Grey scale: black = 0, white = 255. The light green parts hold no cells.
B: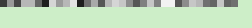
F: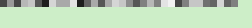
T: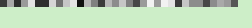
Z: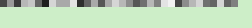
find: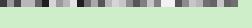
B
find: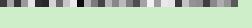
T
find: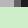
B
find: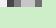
F
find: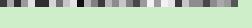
T

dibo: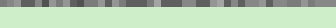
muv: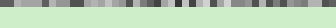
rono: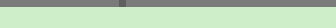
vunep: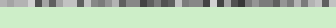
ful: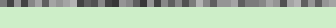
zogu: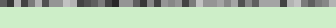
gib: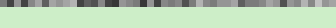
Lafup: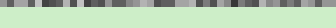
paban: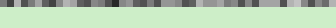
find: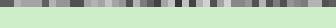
muv
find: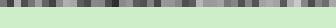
paban
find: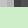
zogu
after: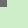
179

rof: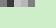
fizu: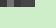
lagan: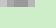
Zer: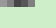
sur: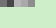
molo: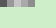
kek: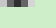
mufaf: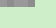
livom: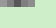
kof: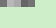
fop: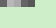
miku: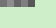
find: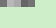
kof
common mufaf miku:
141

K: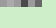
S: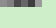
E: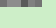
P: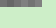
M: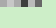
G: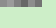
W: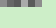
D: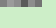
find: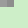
D
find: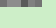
E
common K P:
103
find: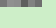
E
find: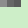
W
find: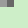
K
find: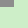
E

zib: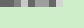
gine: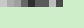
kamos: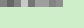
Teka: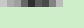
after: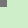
159
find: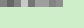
kamos
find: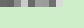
zib

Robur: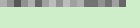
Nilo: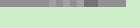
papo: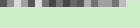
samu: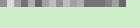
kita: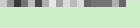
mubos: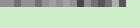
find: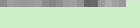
Nilo
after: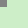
160
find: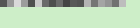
papo
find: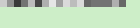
kita
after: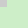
145
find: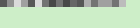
papo

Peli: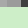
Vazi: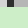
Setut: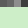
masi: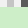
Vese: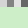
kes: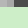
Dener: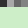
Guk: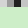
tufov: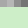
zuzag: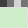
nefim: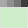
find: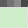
Setut
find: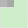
kes

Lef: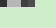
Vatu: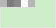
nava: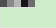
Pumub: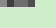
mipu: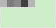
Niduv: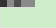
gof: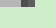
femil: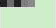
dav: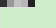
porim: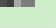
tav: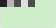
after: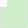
182
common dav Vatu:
182
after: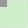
194
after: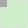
125
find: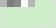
Vatu

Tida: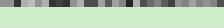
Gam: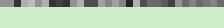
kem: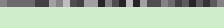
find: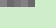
Gam
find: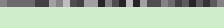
kem
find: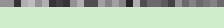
Gam
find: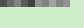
Tida
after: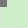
131

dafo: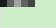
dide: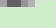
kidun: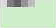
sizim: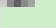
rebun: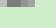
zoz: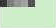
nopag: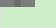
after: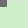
125
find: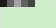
dafo
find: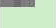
nopag
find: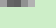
dide

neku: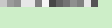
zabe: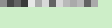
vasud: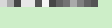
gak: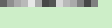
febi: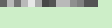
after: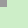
143
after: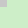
155
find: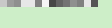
neku
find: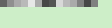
gak
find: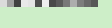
vasud
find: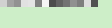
neku

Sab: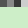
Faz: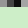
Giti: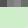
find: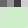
Sab
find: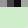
Faz
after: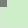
137
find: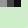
Faz
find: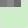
Giti

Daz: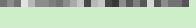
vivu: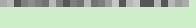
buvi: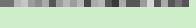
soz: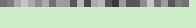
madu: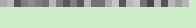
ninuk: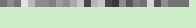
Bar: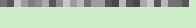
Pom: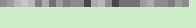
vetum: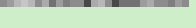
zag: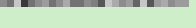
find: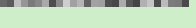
Bar
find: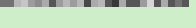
buvi
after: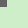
198

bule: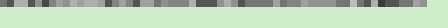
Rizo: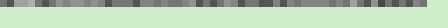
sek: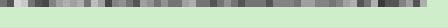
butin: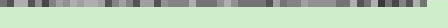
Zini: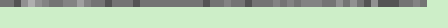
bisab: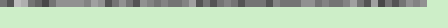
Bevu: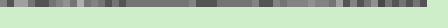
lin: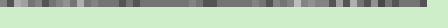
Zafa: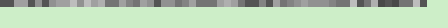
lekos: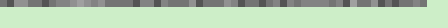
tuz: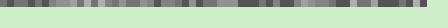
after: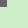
72
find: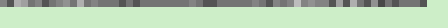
lin
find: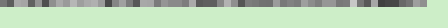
bule
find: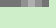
butin
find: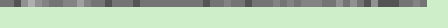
Zini
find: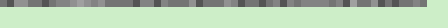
lekos
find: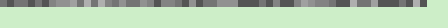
tuz

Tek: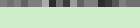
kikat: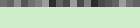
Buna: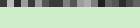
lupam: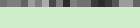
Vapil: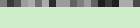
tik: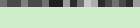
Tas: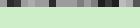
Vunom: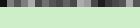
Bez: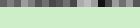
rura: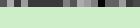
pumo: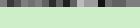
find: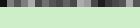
Vunom
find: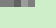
lupam
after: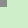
85
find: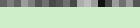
Bez
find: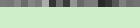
Tek
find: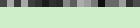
rura

